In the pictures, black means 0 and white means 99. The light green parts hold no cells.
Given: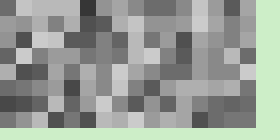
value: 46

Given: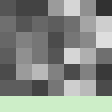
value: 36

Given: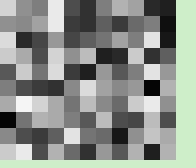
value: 79

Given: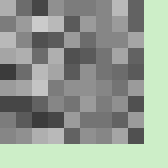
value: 52

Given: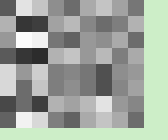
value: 38

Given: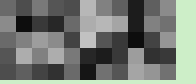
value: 30

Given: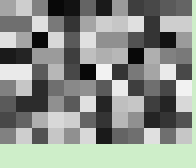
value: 50

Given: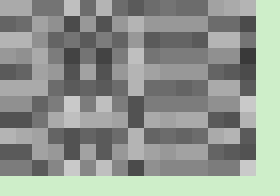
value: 48
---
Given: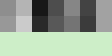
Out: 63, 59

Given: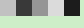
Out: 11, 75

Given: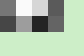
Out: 35, 27

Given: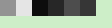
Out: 21, 57

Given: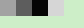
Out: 83, 63

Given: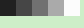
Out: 98, 13

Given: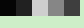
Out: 24, 2

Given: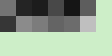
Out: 36, 21

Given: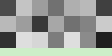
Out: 25, 19

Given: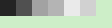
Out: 81, 14
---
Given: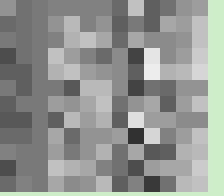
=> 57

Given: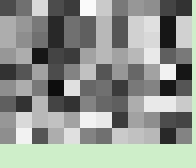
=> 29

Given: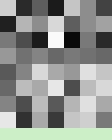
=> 80

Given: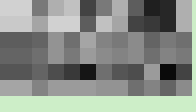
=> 81

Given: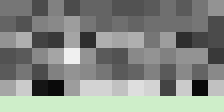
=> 46

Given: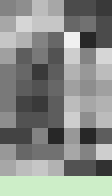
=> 51
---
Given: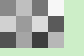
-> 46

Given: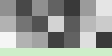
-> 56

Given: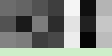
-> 32

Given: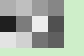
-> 60

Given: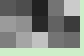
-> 13

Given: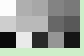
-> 65

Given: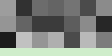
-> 42
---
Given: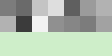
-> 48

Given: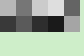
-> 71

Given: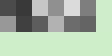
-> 29

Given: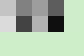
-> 76

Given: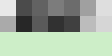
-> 90

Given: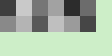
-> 24
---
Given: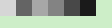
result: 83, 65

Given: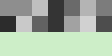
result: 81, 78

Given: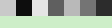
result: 89, 78

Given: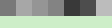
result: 73, 65

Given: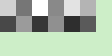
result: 99, 88

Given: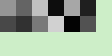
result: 81, 75

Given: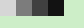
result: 83, 48
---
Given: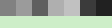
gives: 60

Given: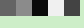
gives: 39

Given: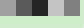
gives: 50

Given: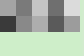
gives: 67

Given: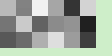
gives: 82

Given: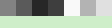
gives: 70

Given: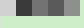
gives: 45

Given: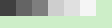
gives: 80

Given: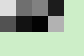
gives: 50

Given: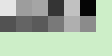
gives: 68
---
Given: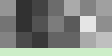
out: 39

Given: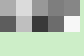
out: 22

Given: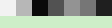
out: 57

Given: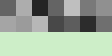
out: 36

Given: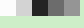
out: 14

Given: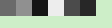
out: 92

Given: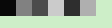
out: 79

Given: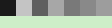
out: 47

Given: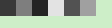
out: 88
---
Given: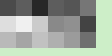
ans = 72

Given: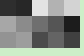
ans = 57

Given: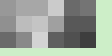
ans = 41

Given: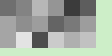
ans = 64

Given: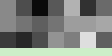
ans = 23

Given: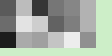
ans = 11

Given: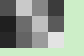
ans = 15

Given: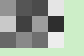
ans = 40

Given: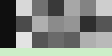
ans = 6
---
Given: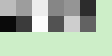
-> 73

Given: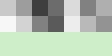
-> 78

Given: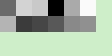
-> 41

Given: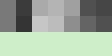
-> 47

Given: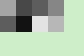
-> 64

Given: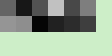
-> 39

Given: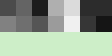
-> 29

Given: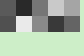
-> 35

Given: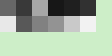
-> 40

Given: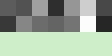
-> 36
